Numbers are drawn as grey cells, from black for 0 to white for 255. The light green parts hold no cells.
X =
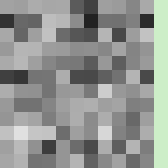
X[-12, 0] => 162
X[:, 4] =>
[168, 183, 107, 155, 122, 173, 152, 159, 152, 109, 149, 149]
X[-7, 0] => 64
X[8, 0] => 149
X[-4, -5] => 139
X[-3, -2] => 115
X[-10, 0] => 168
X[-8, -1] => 154
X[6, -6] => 154
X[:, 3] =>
[167, 189, 193, 157, 134, 117, 116, 133, 126, 195, 61, 117]
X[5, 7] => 95
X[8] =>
[149, 172, 164, 126, 152, 173, 139, 173, 136, 104, 159]
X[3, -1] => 148
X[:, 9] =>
[134, 128, 157, 132, 133, 180, 144, 127, 104, 115, 180, 105]
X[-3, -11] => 193
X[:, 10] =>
[169, 43, 194, 148, 154, 73, 168, 131, 159, 173, 125, 134]
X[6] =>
[173, 146, 145, 116, 152, 154, 121, 205, 152, 144, 168]
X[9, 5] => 159
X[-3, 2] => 197
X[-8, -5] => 91
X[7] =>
[153, 114, 114, 133, 159, 172, 175, 159, 164, 127, 131]
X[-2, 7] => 173
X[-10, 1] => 101
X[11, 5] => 180
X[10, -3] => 94

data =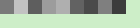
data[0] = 121
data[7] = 127
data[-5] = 175
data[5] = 98

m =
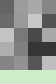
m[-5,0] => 100
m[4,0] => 132
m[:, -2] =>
[168, 200, 73, 53, 86]
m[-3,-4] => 196
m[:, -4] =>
[100, 107, 196, 174, 132]
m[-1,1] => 146

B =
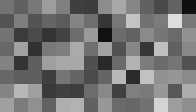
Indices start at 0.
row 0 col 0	115
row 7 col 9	103
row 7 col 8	106
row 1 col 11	123
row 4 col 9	178
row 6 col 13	173
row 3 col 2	49
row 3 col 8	81
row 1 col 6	110
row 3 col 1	161
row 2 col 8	108
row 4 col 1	52
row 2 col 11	118
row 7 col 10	114
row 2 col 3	51
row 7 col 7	152
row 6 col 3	57
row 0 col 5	63
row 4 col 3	159
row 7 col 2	144
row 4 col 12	117
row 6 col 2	160
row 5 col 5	101
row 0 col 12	98
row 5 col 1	94
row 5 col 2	94
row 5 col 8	184
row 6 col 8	64
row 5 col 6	74
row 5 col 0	103
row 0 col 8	168
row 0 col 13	16

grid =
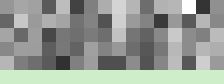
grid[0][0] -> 150
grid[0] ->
[150, 166, 161, 90, 189, 66, 128, 173, 212, 181, 109, 178, 182, 254, 52, 144]
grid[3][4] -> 120
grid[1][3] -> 175
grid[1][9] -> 154
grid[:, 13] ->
[254, 89, 140, 140, 87]
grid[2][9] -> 117
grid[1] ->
[102, 199, 154, 175, 164, 114, 131, 82, 207, 154, 131, 58, 153, 89, 182, 136]
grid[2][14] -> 128
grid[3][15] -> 174
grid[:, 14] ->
[52, 182, 128, 182, 206]
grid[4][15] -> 154
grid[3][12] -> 184
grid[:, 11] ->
[178, 58, 137, 120, 134]
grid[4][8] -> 79
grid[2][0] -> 165
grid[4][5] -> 128
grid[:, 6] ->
[128, 131, 123, 160, 157]

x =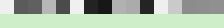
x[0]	239
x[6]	35
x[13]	140
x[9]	171
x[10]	36

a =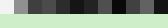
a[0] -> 243
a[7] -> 79
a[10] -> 98
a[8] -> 9

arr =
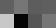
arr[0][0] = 96
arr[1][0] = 200
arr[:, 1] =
[118, 5]
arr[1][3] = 118

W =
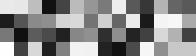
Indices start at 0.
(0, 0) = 233
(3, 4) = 129
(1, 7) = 207
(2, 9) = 35
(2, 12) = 178
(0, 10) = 55
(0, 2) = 190
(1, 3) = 143
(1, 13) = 170
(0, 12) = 101
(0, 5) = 187
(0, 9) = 89
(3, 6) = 241
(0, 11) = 180
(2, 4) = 33
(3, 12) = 200

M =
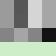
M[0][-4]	155
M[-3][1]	86
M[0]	[155, 86, 213, 166]
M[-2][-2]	213

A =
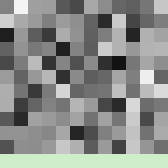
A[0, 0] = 130
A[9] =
[146, 147, 142, 135, 167, 37, 77, 128, 154, 194, 114, 170]
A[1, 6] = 99
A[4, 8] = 18
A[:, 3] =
[157, 127, 58, 133, 52, 183, 123, 130, 154, 135, 153]
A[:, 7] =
[140, 43, 125, 204, 47, 103, 116, 70, 161, 128, 154]
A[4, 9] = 119
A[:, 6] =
[168, 99, 96, 94, 139, 94, 112, 154, 114, 77, 92]
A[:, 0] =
[130, 207, 30, 98, 73, 155, 174, 173, 88, 146, 82]
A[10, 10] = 149
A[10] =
[82, 142, 141, 153, 199, 176, 92, 154, 66, 199, 149, 110]
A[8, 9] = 202
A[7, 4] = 116
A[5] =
[155, 99, 152, 183, 48, 138, 94, 103, 165, 127, 238, 100]
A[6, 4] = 213
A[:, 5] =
[73, 143, 146, 131, 80, 138, 101, 181, 163, 37, 176]
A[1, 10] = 102
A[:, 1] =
[244, 169, 152, 147, 124, 99, 116, 61, 41, 147, 142]
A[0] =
[130, 244, 159, 157, 88, 73, 168, 140, 102, 95, 118, 198]
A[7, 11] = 120
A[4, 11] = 142
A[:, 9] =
[95, 69, 36, 152, 119, 127, 113, 216, 202, 194, 199]
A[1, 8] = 202
